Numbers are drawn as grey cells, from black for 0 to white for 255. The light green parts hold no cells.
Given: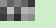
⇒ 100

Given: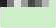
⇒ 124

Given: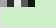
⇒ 47

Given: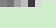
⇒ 116

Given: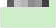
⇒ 95

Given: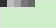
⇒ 189

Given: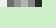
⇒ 110
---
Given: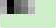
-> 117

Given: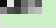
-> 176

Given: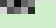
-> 170

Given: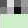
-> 13

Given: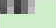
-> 110

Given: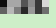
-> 56

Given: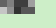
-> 87
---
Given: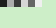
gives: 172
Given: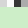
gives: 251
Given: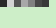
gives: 212
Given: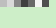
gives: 217
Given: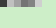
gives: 192
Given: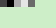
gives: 0
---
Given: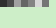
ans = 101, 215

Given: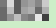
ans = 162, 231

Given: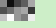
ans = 151, 252

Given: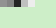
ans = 37, 237

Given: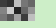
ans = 35, 204

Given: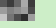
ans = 142, 197

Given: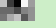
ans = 74, 246
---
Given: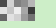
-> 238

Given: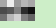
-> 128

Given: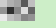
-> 134

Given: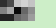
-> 9

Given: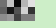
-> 83

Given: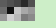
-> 196

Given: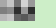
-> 46
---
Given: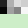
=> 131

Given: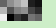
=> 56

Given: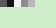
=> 244

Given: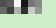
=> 175

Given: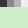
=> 183

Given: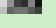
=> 115
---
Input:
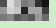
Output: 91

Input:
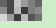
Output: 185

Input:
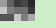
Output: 198

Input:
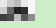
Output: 188

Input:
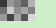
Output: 165

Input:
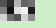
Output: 83

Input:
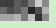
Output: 192
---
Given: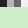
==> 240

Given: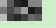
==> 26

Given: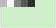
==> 88

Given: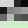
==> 9

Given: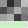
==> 190

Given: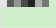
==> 76

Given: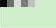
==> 123
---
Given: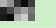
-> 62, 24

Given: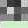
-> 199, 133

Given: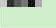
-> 170, 200

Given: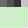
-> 197, 108

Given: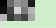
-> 28, 179

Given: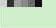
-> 17, 210
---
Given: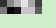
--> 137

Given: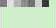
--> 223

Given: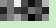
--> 117

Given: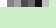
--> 133

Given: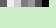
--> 239

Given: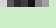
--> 89
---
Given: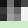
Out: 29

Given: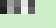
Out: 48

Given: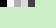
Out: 65

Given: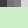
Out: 114

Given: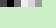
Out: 71

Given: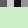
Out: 93

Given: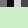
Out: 72

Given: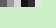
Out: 49
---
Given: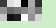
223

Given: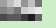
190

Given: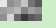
143

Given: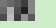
104

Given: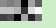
126

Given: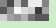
74

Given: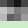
53
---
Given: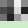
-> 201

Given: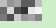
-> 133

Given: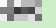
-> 113

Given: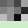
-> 199

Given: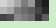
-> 94

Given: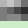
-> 100

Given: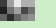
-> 144

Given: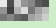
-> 205
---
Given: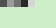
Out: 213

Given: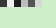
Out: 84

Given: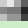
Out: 134

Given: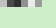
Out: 235

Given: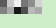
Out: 142

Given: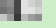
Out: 209

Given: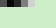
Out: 210
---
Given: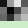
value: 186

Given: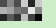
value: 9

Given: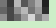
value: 171

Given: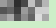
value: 169

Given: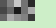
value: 55

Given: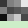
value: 72

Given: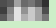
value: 118

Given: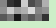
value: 50
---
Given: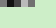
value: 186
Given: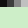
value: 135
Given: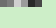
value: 41
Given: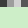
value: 209
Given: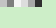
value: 168
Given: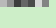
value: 215
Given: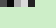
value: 218
